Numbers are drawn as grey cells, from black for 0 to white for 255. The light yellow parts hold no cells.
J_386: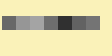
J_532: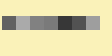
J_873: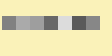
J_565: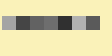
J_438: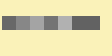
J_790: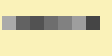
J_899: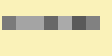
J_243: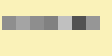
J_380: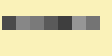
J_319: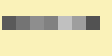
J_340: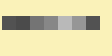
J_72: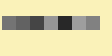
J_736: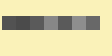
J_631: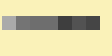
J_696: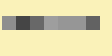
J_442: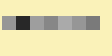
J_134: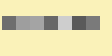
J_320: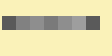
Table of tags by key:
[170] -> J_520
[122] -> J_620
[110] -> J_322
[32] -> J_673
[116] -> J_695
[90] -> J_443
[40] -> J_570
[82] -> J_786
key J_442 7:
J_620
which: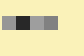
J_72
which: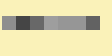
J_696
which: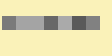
J_899

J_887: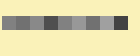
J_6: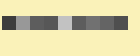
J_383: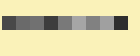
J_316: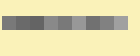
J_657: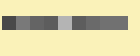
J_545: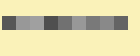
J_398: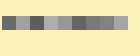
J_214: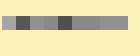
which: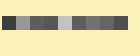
J_6
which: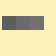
J_657
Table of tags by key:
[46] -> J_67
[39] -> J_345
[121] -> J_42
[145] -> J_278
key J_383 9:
J_67
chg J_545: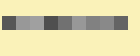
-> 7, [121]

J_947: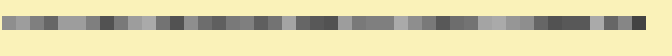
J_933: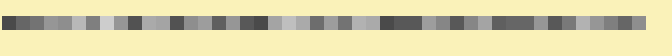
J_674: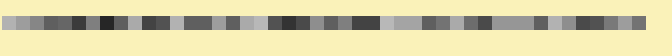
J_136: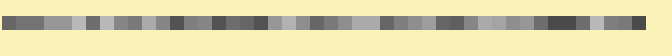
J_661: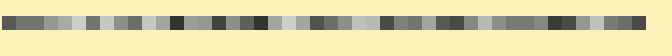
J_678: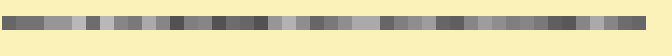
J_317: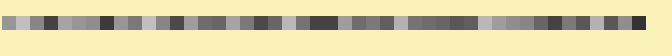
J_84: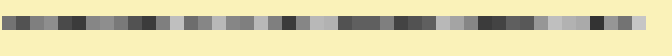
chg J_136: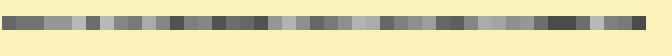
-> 26, [170]
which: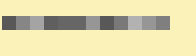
J_933
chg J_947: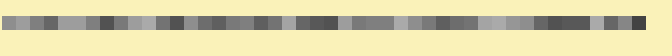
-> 32, [88]
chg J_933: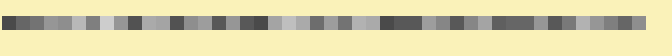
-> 16, [95]
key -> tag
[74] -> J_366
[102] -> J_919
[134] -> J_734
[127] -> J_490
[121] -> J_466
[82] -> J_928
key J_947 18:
J_490

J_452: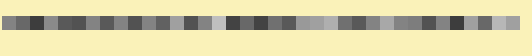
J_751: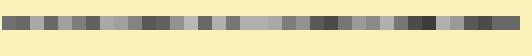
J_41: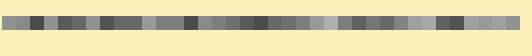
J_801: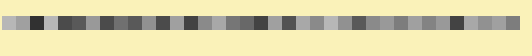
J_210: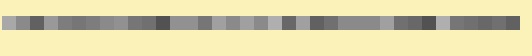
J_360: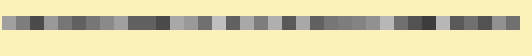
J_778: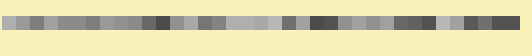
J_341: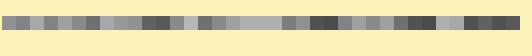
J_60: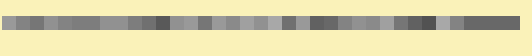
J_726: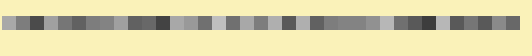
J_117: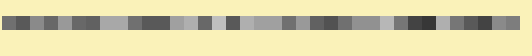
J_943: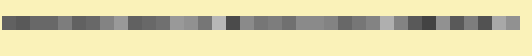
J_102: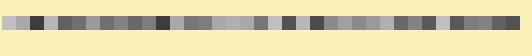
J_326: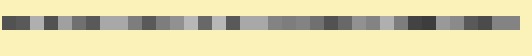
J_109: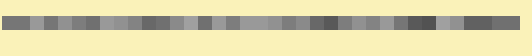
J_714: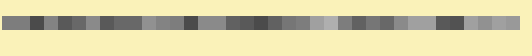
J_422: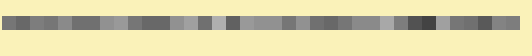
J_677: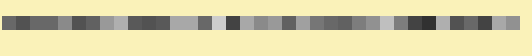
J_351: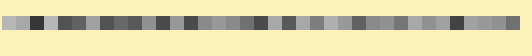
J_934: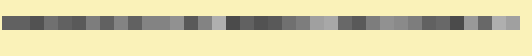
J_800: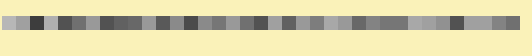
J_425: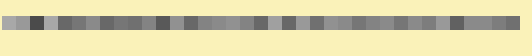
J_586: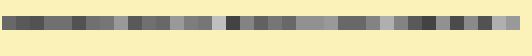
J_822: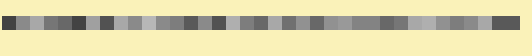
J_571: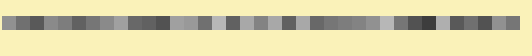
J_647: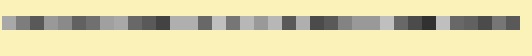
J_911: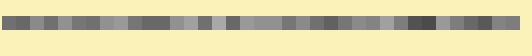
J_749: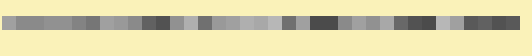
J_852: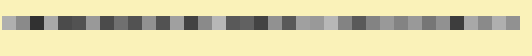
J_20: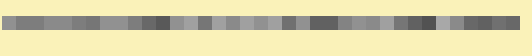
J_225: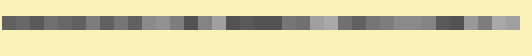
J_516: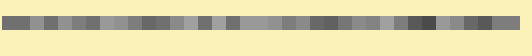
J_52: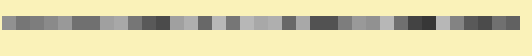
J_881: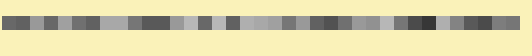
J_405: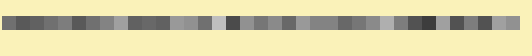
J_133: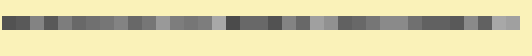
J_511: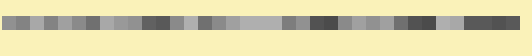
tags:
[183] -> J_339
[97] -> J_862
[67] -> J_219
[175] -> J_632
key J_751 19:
J_632
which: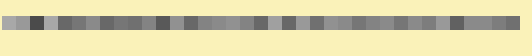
J_425
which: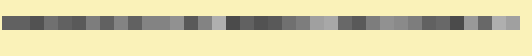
J_934
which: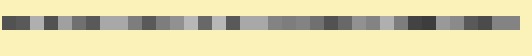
J_326
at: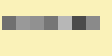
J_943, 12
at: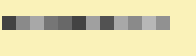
J_801, 14

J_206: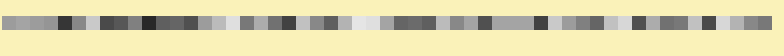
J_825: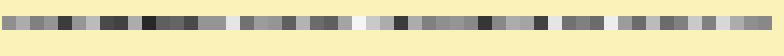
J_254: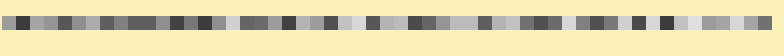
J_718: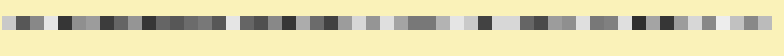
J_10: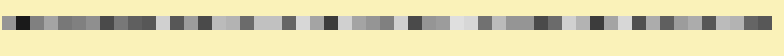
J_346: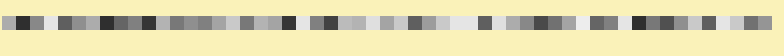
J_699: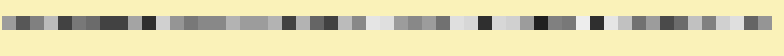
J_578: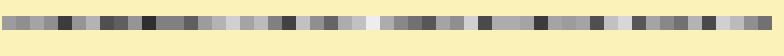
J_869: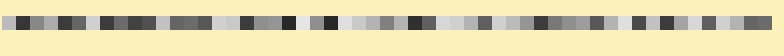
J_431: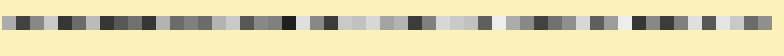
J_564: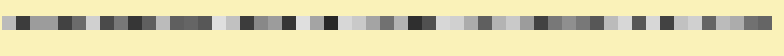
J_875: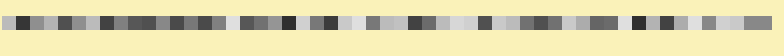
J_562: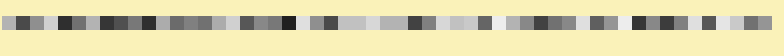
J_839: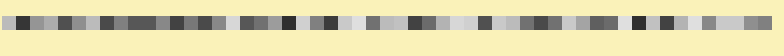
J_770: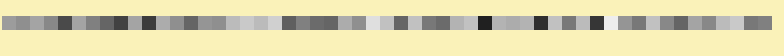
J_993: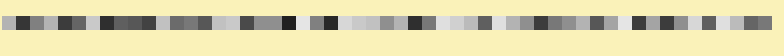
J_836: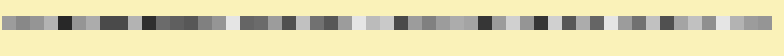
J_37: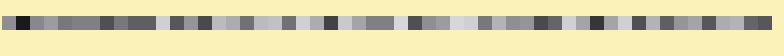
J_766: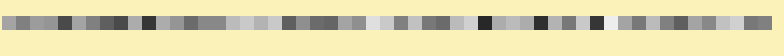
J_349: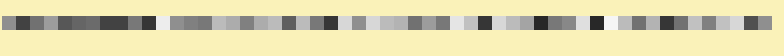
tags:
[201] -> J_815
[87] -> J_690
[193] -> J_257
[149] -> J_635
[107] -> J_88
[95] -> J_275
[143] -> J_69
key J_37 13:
J_690
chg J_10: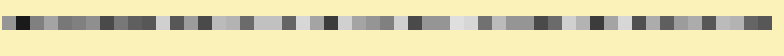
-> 32, [156]

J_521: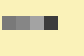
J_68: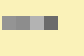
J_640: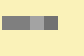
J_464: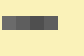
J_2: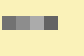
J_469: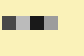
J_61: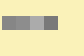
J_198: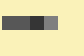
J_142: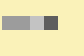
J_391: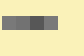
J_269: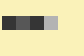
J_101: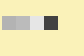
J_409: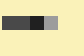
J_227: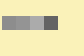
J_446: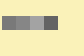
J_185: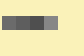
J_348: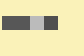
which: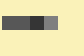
J_198
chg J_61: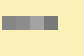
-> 3, [171]
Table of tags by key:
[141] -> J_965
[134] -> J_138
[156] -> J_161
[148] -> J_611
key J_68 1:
J_611
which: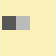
J_348
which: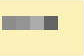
J_227

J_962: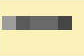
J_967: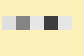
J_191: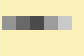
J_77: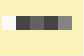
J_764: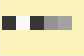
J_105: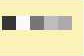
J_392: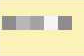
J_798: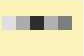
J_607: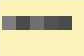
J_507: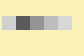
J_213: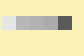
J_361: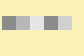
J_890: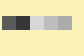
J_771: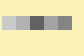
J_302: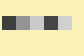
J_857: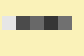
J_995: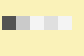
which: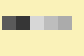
J_890
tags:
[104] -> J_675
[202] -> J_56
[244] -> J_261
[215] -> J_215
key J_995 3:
J_261
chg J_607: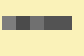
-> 5, [75]
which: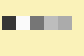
J_105
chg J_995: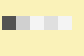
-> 2, [202]

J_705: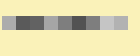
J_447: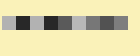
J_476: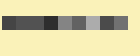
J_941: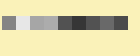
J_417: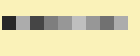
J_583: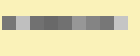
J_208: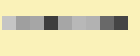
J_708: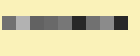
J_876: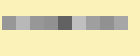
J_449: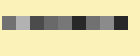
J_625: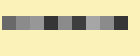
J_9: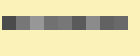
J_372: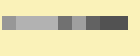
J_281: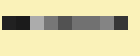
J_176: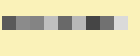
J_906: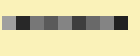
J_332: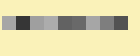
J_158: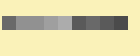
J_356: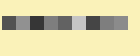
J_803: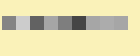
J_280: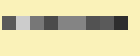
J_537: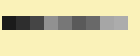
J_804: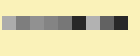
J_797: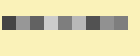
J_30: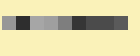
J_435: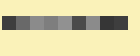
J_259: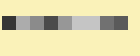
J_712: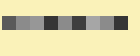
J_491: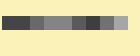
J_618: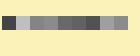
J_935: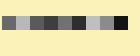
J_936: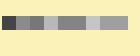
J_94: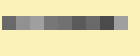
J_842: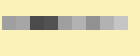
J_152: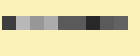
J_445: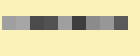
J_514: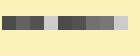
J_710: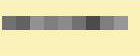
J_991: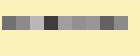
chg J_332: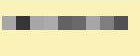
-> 3, [159]
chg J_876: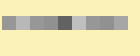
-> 7, [159]
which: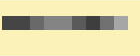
J_491
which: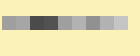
J_842
